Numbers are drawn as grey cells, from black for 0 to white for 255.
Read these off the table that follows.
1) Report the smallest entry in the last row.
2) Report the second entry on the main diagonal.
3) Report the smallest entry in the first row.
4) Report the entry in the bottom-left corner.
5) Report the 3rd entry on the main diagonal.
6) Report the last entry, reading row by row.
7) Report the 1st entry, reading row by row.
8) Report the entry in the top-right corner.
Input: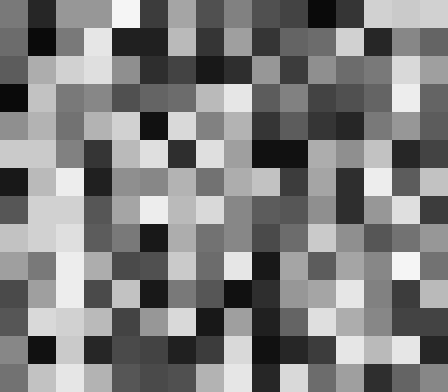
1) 38
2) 10
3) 10
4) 114
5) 209
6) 135
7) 121
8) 209

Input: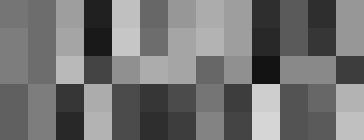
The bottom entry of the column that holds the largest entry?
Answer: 214
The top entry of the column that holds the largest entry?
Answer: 46
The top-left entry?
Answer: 117
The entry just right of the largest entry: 83
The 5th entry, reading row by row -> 192
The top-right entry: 151
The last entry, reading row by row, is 192
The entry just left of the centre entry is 172
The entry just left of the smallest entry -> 144
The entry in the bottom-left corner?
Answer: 96
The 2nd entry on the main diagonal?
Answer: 109
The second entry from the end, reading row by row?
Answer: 90
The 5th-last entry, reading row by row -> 68
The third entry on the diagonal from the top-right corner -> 137
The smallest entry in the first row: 32
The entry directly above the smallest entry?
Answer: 40
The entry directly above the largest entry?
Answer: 206
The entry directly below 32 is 25

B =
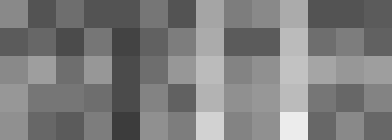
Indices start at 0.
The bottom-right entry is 103
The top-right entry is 91
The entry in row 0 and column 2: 110
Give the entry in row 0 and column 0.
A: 137
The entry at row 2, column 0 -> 137
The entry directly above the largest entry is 187
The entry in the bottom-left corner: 144
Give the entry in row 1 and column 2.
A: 75
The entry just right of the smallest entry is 144
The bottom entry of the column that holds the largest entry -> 236
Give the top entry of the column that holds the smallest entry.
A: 83
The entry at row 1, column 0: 91
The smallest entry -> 60
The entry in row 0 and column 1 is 83

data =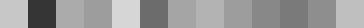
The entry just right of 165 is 179
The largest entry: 214
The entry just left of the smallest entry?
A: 199

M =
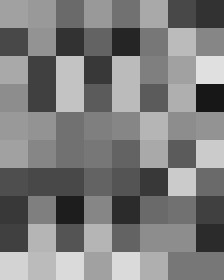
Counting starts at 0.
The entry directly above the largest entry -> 134
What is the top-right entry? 50
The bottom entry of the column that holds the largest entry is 119
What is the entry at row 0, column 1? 153
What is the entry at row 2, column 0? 169
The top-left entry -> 161
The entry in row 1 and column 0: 72
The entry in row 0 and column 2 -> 106
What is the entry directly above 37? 113
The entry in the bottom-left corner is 211
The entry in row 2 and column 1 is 64
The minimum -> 23
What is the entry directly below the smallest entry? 147
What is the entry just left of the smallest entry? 175
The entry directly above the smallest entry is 224

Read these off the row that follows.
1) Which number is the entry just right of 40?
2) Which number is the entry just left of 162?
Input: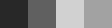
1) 96
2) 209

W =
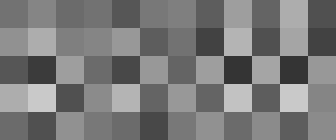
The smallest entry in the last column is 66
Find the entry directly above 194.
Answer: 52
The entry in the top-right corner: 80
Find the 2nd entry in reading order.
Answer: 133
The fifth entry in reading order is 86
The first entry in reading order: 114
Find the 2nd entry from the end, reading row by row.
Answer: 93
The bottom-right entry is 139
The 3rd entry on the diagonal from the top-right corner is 165
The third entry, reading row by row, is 107
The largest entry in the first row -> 173
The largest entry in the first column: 173
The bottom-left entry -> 107
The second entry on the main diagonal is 173

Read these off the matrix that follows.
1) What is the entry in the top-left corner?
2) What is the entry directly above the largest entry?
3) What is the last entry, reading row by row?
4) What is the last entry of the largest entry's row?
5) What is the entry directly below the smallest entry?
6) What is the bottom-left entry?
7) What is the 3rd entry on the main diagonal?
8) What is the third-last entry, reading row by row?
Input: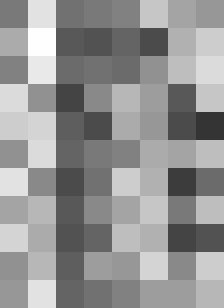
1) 121
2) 226
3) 183
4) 205
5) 190
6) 151
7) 107
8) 157

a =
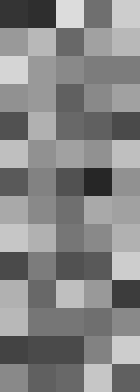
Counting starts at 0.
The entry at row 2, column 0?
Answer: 213
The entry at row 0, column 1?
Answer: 46
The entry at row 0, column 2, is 220
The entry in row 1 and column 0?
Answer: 153
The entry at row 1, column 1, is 184
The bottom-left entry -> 137
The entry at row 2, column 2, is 137
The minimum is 38
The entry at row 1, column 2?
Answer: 104
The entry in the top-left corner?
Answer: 52
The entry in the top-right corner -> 205
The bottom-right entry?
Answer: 96
